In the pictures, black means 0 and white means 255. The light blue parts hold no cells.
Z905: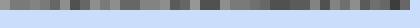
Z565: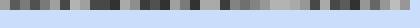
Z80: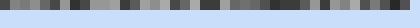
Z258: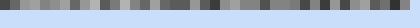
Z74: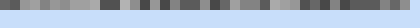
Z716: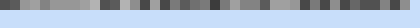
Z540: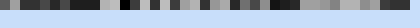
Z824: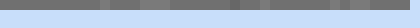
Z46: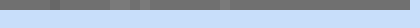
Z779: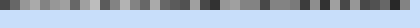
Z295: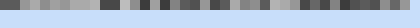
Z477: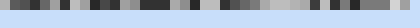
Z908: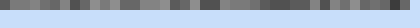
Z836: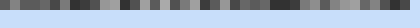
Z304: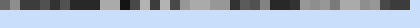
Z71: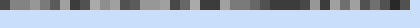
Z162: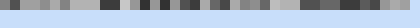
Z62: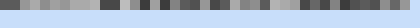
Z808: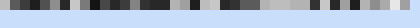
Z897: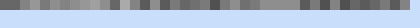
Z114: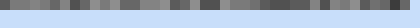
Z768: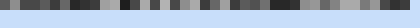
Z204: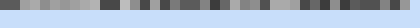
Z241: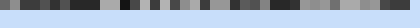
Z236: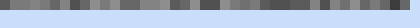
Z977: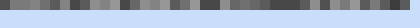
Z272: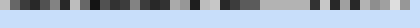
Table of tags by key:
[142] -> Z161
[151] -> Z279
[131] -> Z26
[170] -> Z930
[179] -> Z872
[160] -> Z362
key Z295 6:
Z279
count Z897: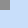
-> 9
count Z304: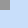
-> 6
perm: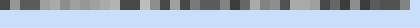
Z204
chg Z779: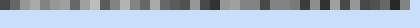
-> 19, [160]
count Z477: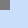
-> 5

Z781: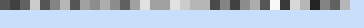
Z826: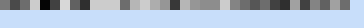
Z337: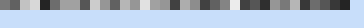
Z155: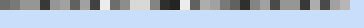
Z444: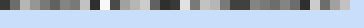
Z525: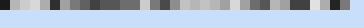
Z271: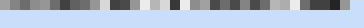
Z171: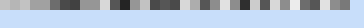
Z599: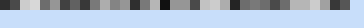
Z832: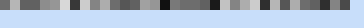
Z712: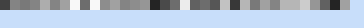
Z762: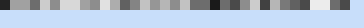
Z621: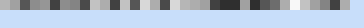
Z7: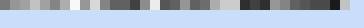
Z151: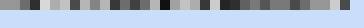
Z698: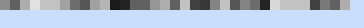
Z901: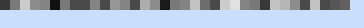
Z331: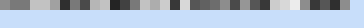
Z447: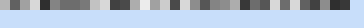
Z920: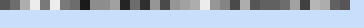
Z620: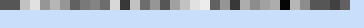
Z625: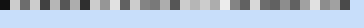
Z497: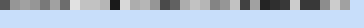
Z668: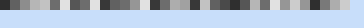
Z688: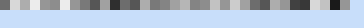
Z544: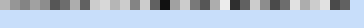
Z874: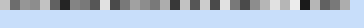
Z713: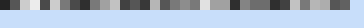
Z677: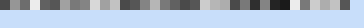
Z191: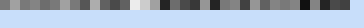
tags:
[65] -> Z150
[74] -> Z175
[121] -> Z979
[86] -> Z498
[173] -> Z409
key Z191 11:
Z175
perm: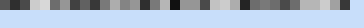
Z599
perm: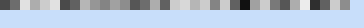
Z544
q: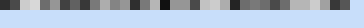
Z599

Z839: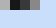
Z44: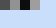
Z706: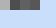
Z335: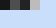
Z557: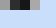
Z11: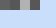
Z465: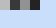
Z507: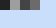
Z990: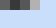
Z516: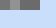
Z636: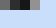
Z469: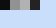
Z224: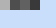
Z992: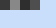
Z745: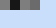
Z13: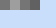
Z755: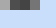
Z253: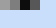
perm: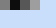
Z253
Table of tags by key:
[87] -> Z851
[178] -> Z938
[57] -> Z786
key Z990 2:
Z851
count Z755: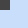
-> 1
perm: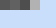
Z706
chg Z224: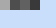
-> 0, [178]
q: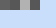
Z11

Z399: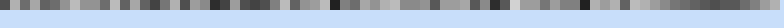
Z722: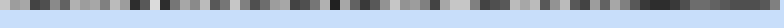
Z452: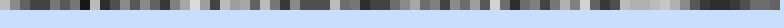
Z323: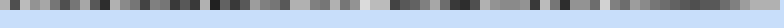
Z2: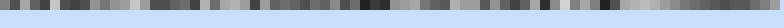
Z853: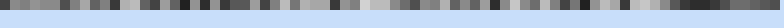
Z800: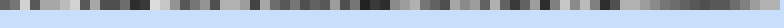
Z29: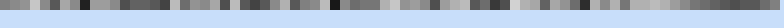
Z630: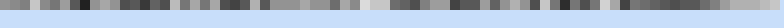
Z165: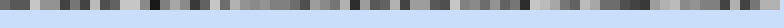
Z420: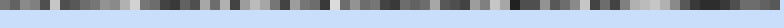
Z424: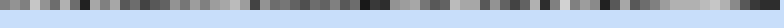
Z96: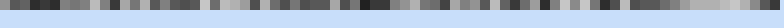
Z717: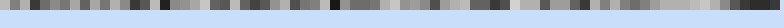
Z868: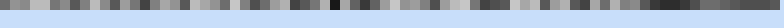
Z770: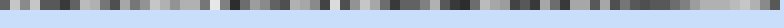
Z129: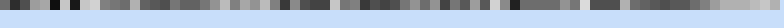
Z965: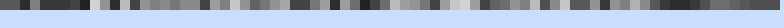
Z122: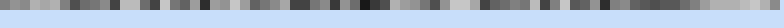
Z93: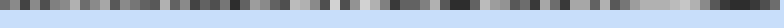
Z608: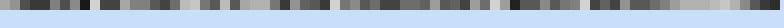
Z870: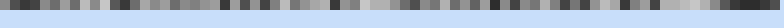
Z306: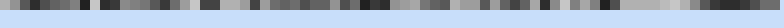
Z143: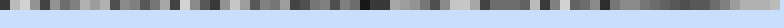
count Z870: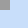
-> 6
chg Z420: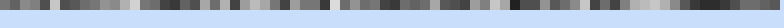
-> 31, [109]
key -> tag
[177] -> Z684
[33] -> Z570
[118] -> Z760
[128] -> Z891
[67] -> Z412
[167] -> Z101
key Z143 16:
Z101
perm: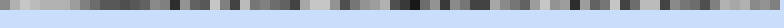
Z122

